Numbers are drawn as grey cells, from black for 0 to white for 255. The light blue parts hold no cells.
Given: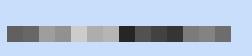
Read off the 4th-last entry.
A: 53
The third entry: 158
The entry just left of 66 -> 82
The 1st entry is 96
